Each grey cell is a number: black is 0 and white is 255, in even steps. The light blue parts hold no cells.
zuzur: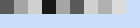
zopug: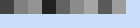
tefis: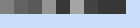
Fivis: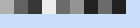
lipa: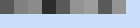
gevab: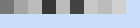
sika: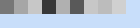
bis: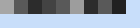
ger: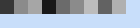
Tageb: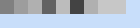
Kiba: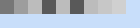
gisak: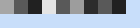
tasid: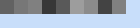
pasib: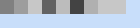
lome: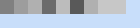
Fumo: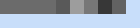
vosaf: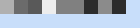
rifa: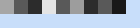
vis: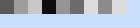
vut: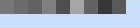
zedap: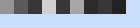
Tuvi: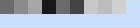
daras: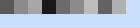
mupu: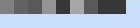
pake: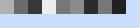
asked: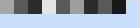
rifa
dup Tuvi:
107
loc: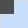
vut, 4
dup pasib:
199
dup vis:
219
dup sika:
199

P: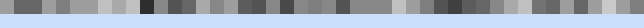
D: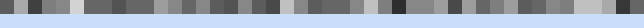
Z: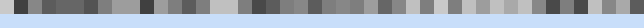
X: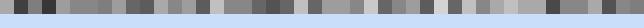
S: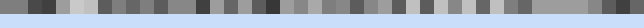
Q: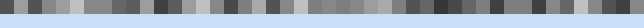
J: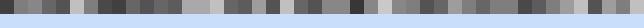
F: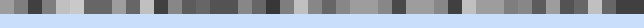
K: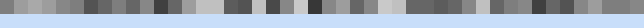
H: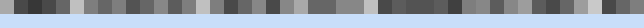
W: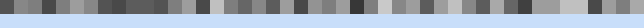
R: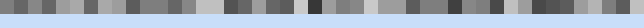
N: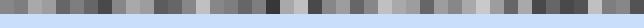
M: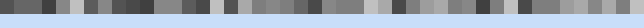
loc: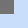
P, 38
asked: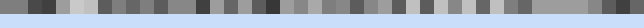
S
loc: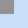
W, 22
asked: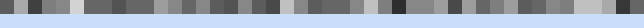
D
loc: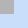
R, 42

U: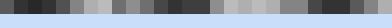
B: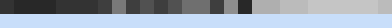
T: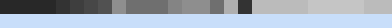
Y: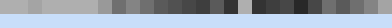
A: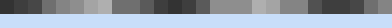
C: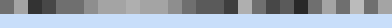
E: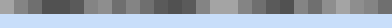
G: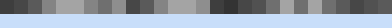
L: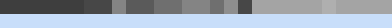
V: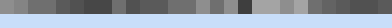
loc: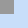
Y, 7
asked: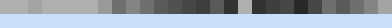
Y
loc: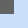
V, 23
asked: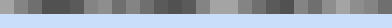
E
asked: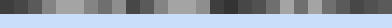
G
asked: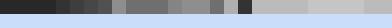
T
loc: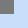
B, 8

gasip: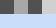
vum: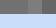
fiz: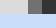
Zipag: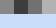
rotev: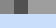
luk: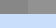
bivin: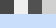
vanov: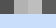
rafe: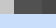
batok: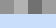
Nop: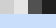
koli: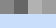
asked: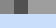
rotev
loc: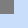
vum, 2
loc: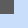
vanov, 3
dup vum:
113
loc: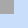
gasip, 1
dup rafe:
81

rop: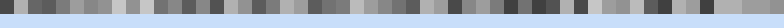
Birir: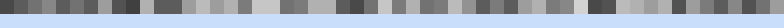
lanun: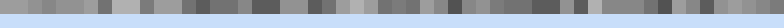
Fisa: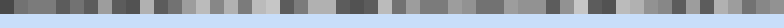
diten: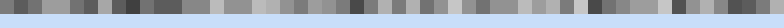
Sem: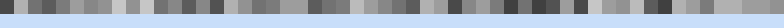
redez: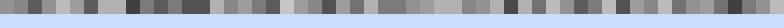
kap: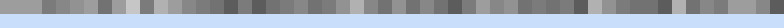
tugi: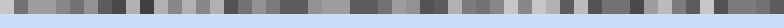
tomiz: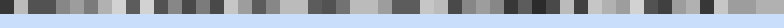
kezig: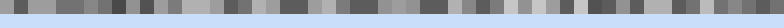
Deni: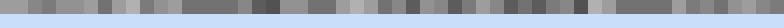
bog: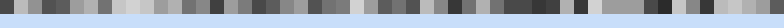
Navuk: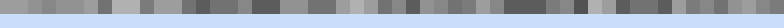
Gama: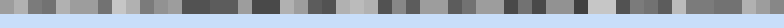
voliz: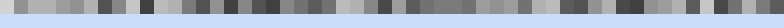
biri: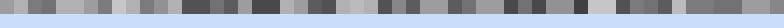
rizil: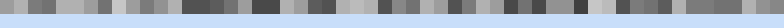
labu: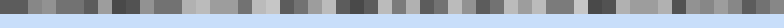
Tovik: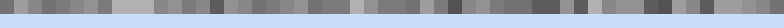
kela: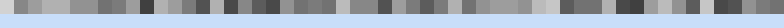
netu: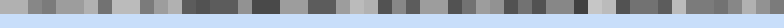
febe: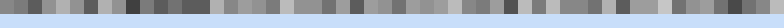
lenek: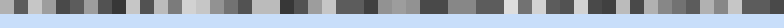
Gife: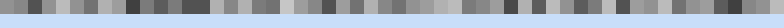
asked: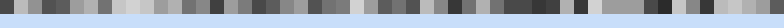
bog
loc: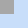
diten, 7
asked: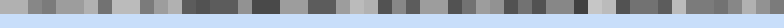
netu
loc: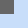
rop, 2
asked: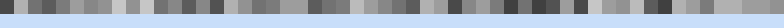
Sem

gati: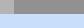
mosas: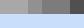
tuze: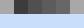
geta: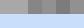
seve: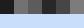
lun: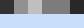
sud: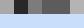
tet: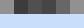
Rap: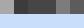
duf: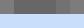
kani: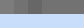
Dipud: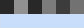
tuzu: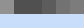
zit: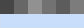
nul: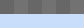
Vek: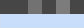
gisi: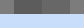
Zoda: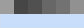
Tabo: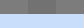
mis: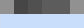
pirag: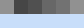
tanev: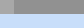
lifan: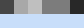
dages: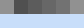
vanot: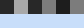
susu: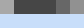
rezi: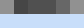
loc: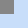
geta, 2
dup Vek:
70
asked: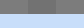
Tabo
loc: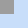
Zoda, 0
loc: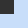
lun, 0

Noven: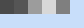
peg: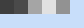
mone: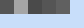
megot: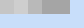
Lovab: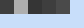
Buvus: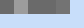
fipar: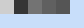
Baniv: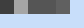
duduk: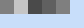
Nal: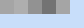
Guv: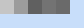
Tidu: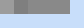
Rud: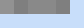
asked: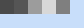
Noven
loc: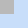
megot, 2

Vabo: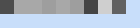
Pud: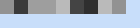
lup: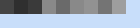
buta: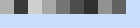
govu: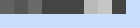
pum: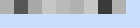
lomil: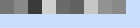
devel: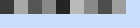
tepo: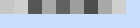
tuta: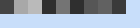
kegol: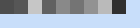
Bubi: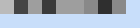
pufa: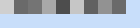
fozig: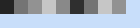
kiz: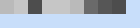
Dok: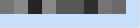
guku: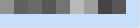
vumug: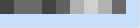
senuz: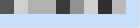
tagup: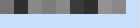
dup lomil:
137
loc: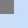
tagup, 3

